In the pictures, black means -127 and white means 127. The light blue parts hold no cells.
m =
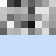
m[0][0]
122
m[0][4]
-32
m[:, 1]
[-54, 55, -15, 111, 53]
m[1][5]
100
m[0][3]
18
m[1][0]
69
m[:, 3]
[18, 55, 25, -48, 85]
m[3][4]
-109
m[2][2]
12
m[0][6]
34
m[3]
[2, 111, 0, -48, -109, 102, 48, 26]
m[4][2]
47

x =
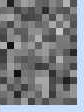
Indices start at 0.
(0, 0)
21
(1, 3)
-29
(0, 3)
30
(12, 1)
-43
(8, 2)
-28
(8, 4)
-27
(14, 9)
-36
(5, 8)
-5
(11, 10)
-64
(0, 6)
-31
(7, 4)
-19
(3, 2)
11
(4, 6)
-8
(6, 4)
28
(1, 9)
-44
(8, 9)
-12
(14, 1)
-3
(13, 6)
34
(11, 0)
-62
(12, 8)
9
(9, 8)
1
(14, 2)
-21
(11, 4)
-11
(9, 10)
-58
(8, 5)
-24
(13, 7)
-67
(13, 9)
3
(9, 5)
-67
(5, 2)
18
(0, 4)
18
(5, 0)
-59
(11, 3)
4
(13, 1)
-1
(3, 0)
-17
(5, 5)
48

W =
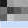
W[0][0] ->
-99
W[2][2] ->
42
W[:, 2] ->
[42, -36, 42]

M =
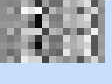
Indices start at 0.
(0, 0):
11
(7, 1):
-19
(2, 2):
14
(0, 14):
27
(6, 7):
-4
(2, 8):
-7
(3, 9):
57
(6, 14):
23
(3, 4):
-34
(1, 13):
86
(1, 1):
42
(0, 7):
-16
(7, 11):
44
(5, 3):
52
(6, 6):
52
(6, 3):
39
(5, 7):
-16
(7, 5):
-37
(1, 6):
-59
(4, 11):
-43
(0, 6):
30
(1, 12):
45
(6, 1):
12
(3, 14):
20
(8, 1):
42
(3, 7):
8
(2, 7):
-4
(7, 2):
2
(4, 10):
26
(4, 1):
53
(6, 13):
-40
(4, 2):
-4
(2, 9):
72
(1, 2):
-10
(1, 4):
102

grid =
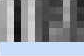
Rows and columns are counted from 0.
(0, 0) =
41
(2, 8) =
-55
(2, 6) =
-54
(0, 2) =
-84
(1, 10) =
-46
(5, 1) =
84
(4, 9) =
-17
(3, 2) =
-103
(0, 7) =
-70
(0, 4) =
67
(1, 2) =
-98
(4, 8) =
-1
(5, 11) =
-36
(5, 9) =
-17
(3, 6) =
-65
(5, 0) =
30
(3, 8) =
-28

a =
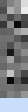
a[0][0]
-30
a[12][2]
-23
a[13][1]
1
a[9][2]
-6
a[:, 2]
[22, 17, -22, -115, 26, -38, -5, -21, -37, -6, -13, -41, -23, -8]
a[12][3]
-21
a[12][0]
-13
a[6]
[-18, -46, -5, -19]
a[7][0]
-28
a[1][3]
107
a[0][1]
2
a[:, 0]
[-30, -49, -14, -71, -29, -15, -18, -28, -13, -23, 7, -11, -13, -23]
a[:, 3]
[90, 107, -51, -61, 47, -66, -19, 11, -18, 9, -53, -86, -21, 21]
